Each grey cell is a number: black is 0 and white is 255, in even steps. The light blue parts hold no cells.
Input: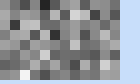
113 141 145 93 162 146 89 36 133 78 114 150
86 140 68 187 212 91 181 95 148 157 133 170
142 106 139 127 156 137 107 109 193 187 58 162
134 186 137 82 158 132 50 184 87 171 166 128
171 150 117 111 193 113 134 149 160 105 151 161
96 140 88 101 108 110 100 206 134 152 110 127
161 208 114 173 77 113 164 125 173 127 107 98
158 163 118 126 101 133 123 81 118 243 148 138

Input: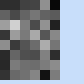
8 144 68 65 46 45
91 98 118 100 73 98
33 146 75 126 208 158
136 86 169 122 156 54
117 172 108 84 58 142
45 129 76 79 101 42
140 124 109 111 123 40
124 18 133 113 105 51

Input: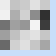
202 225 203 196 236
48 140 209 174 241
60 243 150 160 114
198 226 217 193 159
166 198 224 209 105

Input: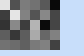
9 89 114 124 81 227
70 136 84 130 229 61
69 11 180 61 137 51
129 103 170 93 55 94
65 129 122 96 108 114

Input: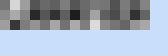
131 90 123 82 117 121 106 85 125 96 105 84 158 214 116
100 50 118 75 95 163 103 29 95 50 86 40 133 170 139
167 150 102 117 137 219 125 170 114 166 115 147 125 55 158

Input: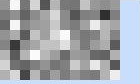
154 142 152 195 117 120 181 85 212 118 246 148
127 47 131 128 85 139 214 166 140 99 144 125
166 184 235 161 124 141 201 160 155 135 245 103
132 182 130 121 141 249 218 159 195 91 172 146
91 173 156 122 166 224 194 194 166 144 57 132
177 99 104 149 155 107 158 183 251 180 90 181
87 176 232 163 203 128 117 147 127 101 112 211
237 179 123 128 150 124 158 120 183 70 214 177

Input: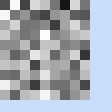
117 216 21 117 194 217 67 248 79
86 93 162 149 69 92 148 119 247
141 216 165 62 137 119 116 211 166
201 186 148 131 253 127 116 150 203
109 138 125 194 195 105 188 140 138
53 209 156 104 205 230 129 99 174
203 96 172 166 181 69 204 183 196
187 116 144 165 227 151 190 107 115
71 155 114 114 169 60 132 187 240
179 147 105 190 245 200 189 99 177

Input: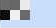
234 102 106
106 240 13
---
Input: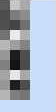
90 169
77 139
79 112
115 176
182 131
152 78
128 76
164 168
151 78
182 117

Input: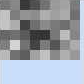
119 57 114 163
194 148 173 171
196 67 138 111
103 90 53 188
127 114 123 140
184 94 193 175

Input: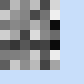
97 136 72
202 133 115
118 127 128
207 66 136
75 87 66
124 130 90
94 142 68

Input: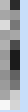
186
166
219
159
177
153
164
144
155
165
247

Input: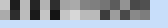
198 186 179 164 131 117 147 80
171 188 197 197 186 60 73 125

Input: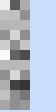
238 172
194 145
182 184
147 143
205 197
250 76
186 185
143 142
175 53
193 119
165 152
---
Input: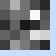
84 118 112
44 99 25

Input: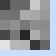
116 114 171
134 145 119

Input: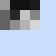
100 39 196
98 143 178

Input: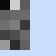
98 105 106
111 125 56

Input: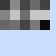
131 195 109
102 111 68

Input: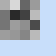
117 41 65
117 157 143

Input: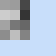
205 197 52
163 119 103

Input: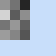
211 92 142
117 151 96

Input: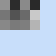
118 83 106
136 122 126
